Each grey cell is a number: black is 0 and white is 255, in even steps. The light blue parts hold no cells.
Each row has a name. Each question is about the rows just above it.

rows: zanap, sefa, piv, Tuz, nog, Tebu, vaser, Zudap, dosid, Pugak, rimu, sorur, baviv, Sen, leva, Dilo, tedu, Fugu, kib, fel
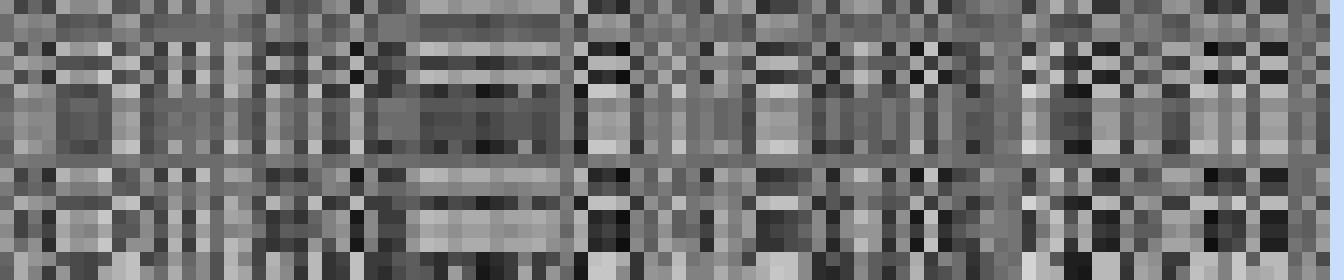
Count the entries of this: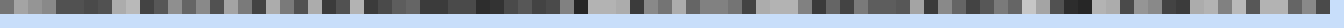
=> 95
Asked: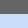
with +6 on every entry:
[107 107]
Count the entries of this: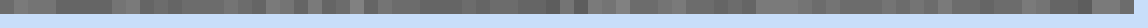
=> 81

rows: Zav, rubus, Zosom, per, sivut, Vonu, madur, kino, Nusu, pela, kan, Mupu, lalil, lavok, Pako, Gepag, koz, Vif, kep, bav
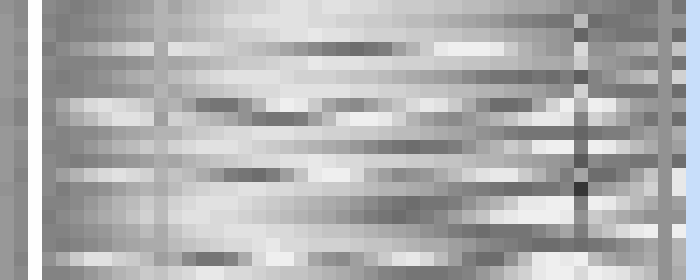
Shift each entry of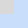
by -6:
[211]
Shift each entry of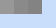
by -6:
[146 132 125]
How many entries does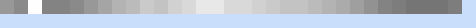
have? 33
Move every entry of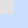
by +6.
[231]
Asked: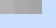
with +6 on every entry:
[185 177 171]

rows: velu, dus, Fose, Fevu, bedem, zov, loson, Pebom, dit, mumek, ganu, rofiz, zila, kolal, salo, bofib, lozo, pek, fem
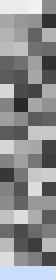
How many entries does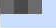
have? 3
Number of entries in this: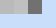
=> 3
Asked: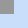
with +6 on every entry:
[158]

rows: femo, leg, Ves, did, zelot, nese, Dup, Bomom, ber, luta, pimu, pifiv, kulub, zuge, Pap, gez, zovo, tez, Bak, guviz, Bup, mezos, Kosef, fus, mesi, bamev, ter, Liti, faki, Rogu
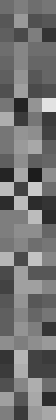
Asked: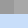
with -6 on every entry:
[148 162]
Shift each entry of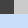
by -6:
[ 60 197]
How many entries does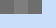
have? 3
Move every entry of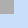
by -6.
[168]
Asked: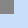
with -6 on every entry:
[128]
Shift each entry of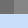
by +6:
[116 140]
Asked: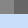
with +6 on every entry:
[140 108]

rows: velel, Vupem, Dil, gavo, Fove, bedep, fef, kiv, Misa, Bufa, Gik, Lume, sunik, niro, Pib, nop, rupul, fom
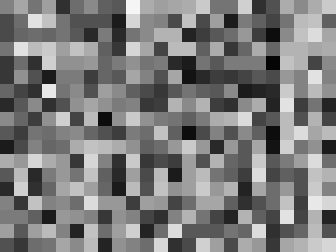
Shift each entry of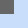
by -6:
[96]
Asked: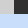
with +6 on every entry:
[214  54]
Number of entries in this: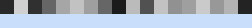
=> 18
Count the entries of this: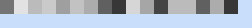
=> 17
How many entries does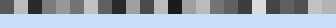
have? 24

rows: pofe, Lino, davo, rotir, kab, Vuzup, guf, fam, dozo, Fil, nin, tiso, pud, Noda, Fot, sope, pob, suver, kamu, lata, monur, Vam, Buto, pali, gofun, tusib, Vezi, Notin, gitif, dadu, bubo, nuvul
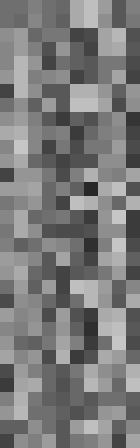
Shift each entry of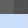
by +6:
[102  87]
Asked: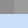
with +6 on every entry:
[148 162]

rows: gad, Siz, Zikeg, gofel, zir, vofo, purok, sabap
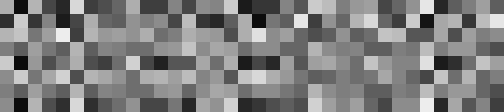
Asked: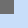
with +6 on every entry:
[116]
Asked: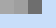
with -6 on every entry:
[161 153 104]
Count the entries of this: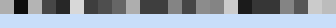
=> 24
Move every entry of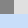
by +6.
[138 230]
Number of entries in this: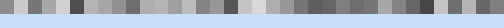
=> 36

